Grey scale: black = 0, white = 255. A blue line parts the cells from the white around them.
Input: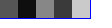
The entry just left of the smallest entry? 85
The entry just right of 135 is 58
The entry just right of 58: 202

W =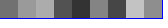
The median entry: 132
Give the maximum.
195

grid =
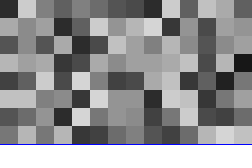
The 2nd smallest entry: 33
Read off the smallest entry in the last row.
55
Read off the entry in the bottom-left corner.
119
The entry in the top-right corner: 96
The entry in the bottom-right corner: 193
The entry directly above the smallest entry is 160
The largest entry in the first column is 193
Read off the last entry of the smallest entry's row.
23
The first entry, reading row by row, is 44
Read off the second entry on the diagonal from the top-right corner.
160
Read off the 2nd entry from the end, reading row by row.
213
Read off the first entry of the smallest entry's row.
182
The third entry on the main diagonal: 84
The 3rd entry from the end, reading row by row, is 182
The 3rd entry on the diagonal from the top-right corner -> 84
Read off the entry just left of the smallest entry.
182
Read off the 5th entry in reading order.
128

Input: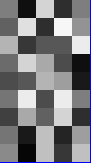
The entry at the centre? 180
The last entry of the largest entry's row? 147
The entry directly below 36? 55
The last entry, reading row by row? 192
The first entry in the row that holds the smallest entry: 138
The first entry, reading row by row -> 126
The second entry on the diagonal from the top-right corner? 247
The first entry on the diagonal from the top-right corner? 126
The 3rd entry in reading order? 212
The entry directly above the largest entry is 46
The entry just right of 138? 6
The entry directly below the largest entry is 87
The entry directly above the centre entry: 169

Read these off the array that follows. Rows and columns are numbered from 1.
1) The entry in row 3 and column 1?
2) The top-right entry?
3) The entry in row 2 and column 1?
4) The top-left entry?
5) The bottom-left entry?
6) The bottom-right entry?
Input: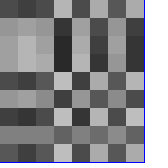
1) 160
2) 171
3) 150
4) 75
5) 87
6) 171
